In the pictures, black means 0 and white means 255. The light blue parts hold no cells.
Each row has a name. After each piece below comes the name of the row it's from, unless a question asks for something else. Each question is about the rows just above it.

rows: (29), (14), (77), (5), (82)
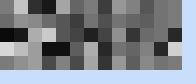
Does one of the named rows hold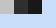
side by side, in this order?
yes
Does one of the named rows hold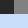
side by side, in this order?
no
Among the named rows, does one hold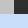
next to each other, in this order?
yes

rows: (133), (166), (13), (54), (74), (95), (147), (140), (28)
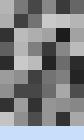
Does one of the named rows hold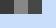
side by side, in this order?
no
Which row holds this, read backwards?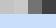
(166)
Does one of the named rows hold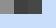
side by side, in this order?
no
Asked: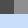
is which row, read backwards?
(28)

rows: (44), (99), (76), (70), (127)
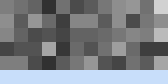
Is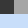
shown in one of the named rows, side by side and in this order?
no
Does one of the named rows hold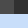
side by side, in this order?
yes

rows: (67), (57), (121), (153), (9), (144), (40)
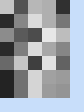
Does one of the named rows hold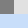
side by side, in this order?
no
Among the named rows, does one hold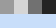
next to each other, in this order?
no
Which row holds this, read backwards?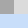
(153)
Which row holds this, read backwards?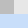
(121)
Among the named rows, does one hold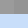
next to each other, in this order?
yes

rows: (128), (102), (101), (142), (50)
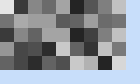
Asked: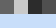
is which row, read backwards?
(142)
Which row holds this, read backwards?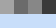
(128)
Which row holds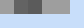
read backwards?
(102)
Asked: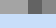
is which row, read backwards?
(101)
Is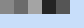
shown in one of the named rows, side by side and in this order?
yes
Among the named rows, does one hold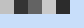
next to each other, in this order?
no

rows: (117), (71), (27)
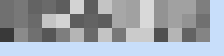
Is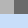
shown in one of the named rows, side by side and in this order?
yes
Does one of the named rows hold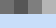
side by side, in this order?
yes
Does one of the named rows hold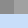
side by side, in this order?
no
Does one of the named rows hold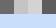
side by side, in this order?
yes
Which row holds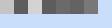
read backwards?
(117)
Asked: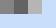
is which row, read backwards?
(27)

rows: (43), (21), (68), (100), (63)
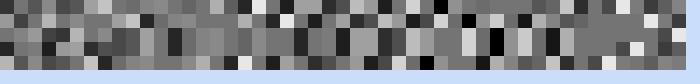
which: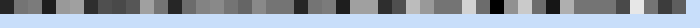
(100)
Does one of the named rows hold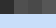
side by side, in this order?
yes
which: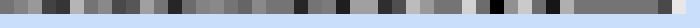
(68)
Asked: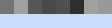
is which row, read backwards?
(100)
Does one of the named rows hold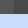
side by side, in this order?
no
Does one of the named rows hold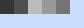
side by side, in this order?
no

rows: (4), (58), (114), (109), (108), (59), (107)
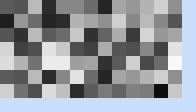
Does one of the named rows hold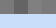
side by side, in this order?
yes
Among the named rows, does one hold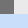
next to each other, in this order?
yes
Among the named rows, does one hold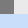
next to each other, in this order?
no
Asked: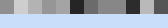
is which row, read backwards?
(4)

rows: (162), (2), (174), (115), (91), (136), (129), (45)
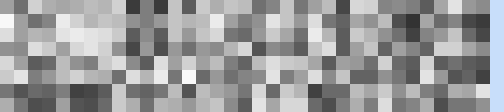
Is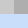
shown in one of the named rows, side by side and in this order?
yes
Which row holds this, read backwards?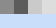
(174)
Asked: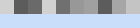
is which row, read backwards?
(91)
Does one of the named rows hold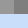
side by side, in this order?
no
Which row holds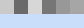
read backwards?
(129)
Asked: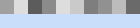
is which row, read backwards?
(91)

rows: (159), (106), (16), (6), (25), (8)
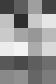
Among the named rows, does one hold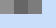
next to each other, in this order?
yes
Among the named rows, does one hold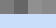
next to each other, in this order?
no

